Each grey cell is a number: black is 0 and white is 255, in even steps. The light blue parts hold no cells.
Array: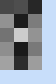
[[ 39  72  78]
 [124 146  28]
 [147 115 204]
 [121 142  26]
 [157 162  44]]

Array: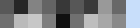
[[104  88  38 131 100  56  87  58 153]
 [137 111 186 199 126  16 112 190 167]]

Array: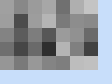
[[196 160 136 155 167 112 175]
 [137 158  76 157 181 122 141]
 [106 131  92 125  87 155 145]
 [ 65 111  70 106  46 180 128]
 [192 150 122 152 132 126 189]]

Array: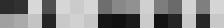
[[213  44  49 216  79 214 203 214 110 136 145 208 125 106 211 127]
 [200 161 170 196  37 201 209 198  21  17  27 203  19  37 201  39]]

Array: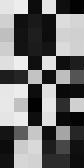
[[  2 229 237  12 229  14]
 [213 208  15  25  13 220]
 [208 191  18  30  13 210]
 [209 206  19  27  20 219]
 [ 29 223 238  15 228  14]
 [ 84  29  37 195  15 190]
 [ 11 231 236  13 223   9]
 [208 232 193   1 231  45]
 [  4 229 236  14 224   9]
 [ 38  20  93 199  14 165]
 [ 16  12 203 217  29  71]
 [ 13  17 214 210  43  43]]

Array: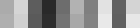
[[212 171 213  93  41 109 178 127 226  97]
 [231 175 208  90  45 115 168 130 233  95]]
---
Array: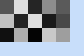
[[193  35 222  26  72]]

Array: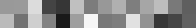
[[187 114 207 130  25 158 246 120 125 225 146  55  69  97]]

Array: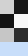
[[ 19 248]]

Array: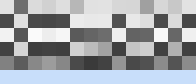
[[ 74 224  74  71  75 235 232 233  81 232 221  75 219  71]
 [ 66 213  62  65  63 209 187 162  63 196 207  65 177  64]]

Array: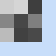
[[134  71 127]]

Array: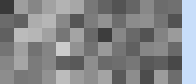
[[107  97 173 182 136  85 125 146 109 140 144 117  82]
 [116 160 114 133 204 146 114 154 117  96 134 139 106]
 [141 120 123 146 188 156 142 164  90 141  76 156 109]]

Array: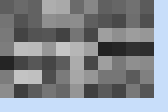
[[116  83  98 143 138 141  95  84  73 110  79]
 [125 189 187 151 198 182 161  34  38  49  45]
 [124 195 192  78 123 167 150 118 118  91 128]]
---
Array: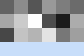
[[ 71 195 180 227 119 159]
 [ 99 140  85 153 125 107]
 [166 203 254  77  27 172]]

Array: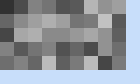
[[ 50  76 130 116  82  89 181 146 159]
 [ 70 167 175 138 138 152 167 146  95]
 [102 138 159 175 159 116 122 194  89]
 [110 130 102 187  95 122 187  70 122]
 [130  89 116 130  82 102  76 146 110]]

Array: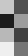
[[ 28 157]
 [184  65]
 [200  81]
 [239 118]]

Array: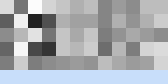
[[ 94 239  33  80 176 161 161 133 176 147 176 204]
 [101 246  72  52 197 183 204 109 183 125 212 219]
 [125 204 125 140 147 155 147 189 169 155 161 212]
 [140 183 226 117 197 169 197 125 147 169 155 140]
 [219 117 252 212 197 176 189 133 155 140 189 189]]

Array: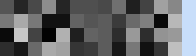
[[ 10 199  67   2 177  31  99  92  45 153  45 147 153]
 [ 45  23 106 169 161  53  59  92  23 120  17  53 191]
 [ 85  37  73 141  37  79  79  73 112  31  67 161 135]
 [120 169 120  17  17  99  85  92  59 106 127  10 184]]

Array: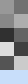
[[ 48 100]
 [ 84 203]
 [136 174]
 [152 113]
 [221  64]]

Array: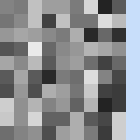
[[ 78 151  78 174 158 117 200  65  59]
 [ 84  98 234 104 137 151 180 166 144]
 [ 90 166  90  41 123 110 221 131  71]
 [110 131 144  78 158 174 123  59 206]
 [117 137 193  65 193 117 117 221 186]
 [131 123 193 158 158 123 214  35  90]
 [151 166 158 137 123 174  41 104  47]
 [166 137 186  90 144 158 110  65 104]
 [200 144 214  98  98 174  90  71 206]
 [206 144 180 131 151  98 180  35  59]]

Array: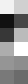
[[ 17  71]
 [ 55 187]
 [121 107]
 [149 141]
 [173 255]
 [242 208]]
